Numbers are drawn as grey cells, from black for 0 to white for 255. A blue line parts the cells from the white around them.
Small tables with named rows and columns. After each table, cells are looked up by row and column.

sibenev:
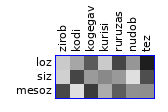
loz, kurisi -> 202
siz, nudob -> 223
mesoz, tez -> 142
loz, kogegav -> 90
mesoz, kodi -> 223
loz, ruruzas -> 69
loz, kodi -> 166
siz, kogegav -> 154
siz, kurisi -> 137
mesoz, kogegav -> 58

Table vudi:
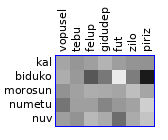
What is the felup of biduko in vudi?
87
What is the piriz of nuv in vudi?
196
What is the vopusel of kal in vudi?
165
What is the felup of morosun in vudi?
173
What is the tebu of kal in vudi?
150
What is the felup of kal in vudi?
159
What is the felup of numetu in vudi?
159
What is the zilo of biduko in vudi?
125
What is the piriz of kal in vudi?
146
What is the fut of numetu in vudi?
152
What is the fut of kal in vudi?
158
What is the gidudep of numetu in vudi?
133
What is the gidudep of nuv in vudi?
171
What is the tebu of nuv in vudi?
147
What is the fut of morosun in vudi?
165
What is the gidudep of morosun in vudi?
170
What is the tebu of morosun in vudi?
161
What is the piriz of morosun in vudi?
165
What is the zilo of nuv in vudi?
171

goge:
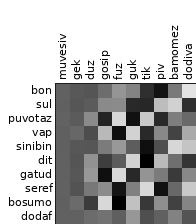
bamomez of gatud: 58
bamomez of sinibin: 215
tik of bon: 47
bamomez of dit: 111
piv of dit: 186
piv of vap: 136
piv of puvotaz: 41
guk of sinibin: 93
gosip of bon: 109
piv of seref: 17

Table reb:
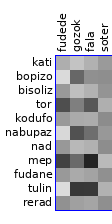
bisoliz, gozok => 191
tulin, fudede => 220
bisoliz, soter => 148
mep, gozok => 106
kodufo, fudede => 153
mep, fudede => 66
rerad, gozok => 160
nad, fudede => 152
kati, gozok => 195
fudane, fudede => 153
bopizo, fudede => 218
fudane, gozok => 170
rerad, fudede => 145
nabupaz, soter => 152
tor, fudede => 78
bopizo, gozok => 103
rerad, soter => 143
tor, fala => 87
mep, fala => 36
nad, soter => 141

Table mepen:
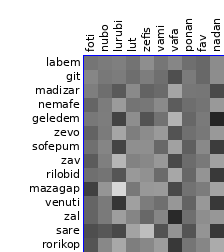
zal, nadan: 151
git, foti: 134
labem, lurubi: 127
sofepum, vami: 104
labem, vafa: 134
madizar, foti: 126
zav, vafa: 73

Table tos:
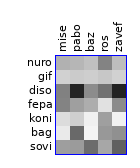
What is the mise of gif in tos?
209
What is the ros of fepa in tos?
225
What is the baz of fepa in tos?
173
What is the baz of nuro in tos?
192
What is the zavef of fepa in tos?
139
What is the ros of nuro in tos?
131
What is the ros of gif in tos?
199
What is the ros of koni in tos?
159
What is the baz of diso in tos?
140
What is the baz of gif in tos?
206
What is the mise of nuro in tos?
177

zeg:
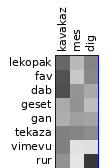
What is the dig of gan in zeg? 163
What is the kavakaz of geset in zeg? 170
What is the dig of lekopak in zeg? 132
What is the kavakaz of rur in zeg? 145
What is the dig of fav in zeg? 136
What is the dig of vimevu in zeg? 222
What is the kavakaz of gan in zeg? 174
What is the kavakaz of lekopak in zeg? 103
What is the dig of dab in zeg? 169
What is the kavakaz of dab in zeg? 79

